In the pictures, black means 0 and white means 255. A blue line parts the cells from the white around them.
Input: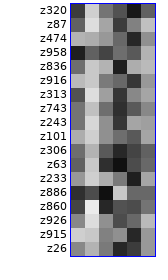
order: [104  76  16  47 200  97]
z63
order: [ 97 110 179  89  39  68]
z306
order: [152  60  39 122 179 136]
z26
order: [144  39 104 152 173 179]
z474
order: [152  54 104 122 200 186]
z916

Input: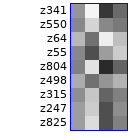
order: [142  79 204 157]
z247
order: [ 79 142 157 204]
z247

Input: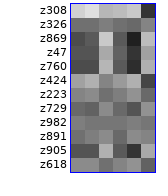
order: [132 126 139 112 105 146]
z223
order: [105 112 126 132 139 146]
z223

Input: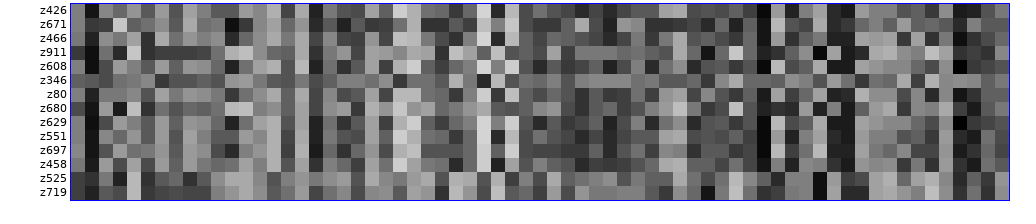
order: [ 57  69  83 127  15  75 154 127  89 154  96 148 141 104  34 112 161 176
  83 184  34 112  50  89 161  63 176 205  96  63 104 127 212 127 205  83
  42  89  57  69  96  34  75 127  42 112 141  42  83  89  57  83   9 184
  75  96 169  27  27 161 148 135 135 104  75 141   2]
z608
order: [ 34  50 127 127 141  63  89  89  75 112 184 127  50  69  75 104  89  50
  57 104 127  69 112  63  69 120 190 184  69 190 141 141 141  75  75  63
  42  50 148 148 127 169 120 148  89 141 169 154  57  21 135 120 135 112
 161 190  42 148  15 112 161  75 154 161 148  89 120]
z719

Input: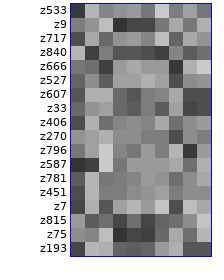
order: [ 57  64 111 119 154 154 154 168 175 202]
z666
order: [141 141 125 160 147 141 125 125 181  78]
z451
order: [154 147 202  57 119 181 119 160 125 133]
z533
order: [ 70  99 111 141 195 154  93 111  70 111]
z815

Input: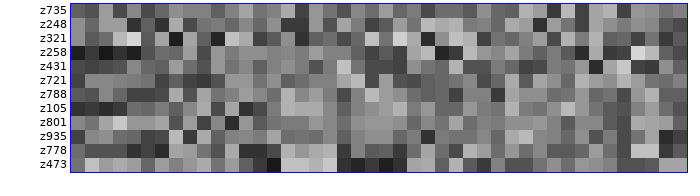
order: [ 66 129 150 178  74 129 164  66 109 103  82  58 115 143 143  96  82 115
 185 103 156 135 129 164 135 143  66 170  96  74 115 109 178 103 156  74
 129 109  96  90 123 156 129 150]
z735
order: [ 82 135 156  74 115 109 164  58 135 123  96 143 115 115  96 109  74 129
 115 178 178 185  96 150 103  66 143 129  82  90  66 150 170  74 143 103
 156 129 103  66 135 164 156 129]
z721
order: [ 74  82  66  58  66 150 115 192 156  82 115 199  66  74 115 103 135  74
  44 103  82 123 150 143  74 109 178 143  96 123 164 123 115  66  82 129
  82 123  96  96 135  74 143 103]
z431
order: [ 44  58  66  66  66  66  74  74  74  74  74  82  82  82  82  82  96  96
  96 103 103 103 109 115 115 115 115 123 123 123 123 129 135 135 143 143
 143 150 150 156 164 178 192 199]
z431
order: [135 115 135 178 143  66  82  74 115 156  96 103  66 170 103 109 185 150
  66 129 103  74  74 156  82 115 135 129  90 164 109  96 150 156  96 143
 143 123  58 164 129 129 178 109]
z788
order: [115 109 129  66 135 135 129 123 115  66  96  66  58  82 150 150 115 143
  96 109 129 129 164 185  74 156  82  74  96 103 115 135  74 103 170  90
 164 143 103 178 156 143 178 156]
z721
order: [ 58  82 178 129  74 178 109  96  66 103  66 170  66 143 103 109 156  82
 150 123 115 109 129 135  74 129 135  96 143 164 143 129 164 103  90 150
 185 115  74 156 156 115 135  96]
z788

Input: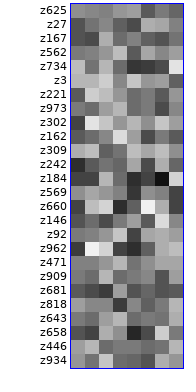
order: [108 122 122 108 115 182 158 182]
z446
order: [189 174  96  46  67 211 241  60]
z962
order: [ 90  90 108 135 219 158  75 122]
z162
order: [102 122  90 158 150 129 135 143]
z625
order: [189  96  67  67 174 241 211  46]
z660
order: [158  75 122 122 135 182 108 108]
z973
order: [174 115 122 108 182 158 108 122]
z643

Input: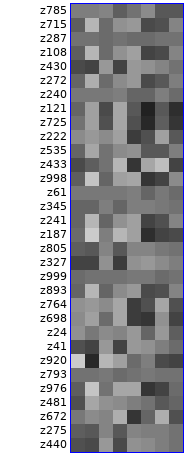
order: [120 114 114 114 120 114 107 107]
z999
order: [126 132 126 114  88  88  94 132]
z275
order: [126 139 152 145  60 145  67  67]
z327
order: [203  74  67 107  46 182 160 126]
z187
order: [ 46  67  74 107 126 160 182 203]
z187
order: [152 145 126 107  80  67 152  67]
z41
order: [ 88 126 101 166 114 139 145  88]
z535

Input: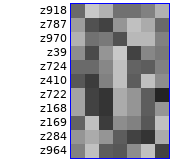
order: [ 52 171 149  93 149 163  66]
z168
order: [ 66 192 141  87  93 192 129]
z964
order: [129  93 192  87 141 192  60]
z410
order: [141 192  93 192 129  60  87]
z410
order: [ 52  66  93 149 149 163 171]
z168

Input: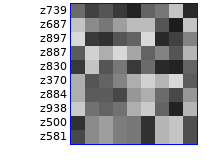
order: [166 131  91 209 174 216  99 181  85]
z887
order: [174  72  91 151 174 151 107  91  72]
z884
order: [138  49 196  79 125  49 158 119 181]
z500
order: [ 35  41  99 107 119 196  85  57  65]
z739

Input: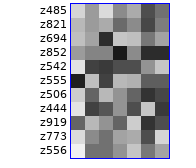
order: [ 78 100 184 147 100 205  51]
z919
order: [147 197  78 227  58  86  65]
z444
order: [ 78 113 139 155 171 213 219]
z485
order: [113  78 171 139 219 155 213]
z485

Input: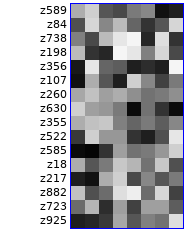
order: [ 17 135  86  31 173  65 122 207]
z107
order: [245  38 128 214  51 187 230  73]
z198
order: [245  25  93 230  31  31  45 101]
z356
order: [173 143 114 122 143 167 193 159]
z260
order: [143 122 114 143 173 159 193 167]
z260
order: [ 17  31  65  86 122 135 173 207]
z107
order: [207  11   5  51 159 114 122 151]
z585

